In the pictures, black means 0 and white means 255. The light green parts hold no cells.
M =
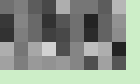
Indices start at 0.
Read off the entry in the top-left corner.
112
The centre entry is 72
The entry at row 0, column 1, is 126
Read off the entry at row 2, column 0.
50
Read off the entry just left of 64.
105
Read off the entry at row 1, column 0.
56
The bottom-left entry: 161
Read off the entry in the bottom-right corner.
85
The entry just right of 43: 99
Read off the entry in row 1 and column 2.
105
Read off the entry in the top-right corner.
182
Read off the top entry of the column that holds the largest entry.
72
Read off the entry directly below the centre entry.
79

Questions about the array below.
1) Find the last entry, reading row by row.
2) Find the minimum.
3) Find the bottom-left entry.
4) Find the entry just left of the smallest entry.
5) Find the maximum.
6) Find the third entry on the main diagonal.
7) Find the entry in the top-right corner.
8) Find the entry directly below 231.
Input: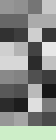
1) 73
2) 22
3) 150
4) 186
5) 231
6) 207
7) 199
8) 193
